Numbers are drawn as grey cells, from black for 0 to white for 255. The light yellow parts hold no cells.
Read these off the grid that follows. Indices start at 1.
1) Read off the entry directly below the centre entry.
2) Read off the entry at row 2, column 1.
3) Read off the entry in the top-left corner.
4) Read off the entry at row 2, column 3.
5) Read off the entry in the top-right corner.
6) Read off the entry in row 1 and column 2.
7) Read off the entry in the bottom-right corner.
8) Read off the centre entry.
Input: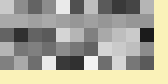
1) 119
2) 169
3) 202
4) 160
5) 181
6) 140
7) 90
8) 181

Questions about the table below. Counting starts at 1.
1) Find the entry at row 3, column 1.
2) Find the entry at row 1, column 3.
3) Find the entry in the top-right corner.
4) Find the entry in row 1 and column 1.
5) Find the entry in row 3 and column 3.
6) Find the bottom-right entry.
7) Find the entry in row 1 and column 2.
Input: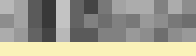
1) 172
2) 90
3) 141
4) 184
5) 99
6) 153
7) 163

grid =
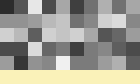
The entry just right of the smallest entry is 85
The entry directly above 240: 123
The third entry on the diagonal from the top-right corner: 85
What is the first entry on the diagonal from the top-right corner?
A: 167
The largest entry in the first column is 208
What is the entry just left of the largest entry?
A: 135
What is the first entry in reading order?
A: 44
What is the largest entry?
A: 240
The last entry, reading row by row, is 94
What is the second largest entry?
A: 231
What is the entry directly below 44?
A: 146
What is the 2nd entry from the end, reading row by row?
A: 176
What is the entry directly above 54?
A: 75
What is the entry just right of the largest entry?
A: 123
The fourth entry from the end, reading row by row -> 123

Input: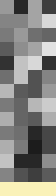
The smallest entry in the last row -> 62
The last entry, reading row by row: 91
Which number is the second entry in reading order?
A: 39
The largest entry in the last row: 132
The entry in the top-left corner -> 153
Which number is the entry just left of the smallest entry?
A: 122
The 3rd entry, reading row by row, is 164
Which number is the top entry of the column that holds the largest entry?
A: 62
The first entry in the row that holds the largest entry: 91
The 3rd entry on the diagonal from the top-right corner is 153
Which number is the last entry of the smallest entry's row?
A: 71
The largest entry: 226

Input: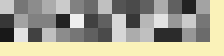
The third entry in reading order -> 140
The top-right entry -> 163
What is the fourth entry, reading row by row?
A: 172
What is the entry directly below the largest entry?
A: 118
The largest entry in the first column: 203
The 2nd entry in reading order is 118
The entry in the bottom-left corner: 24
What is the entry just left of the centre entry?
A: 65
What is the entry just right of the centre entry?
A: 215
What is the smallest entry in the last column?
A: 107
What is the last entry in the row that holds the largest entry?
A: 118

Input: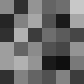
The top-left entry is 139
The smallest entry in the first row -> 48
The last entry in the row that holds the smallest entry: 121
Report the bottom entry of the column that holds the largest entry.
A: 60
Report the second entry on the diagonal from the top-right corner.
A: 26
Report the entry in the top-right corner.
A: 200
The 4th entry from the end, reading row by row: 100
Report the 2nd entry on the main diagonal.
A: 130
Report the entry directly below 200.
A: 167
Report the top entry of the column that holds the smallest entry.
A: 110

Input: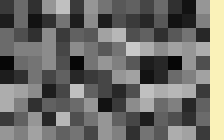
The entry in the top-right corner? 150
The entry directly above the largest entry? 79
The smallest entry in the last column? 39
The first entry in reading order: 58
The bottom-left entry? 150
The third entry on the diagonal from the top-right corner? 88
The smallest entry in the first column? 6
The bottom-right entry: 58
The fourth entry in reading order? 150
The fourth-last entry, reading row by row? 88
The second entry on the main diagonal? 107
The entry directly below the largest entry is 88
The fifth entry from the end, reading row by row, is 116
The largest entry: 201
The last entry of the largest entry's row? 173
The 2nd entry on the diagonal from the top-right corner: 29
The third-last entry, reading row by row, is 173
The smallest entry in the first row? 18
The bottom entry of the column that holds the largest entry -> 48
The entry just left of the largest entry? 116
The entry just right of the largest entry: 173
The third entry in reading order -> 48
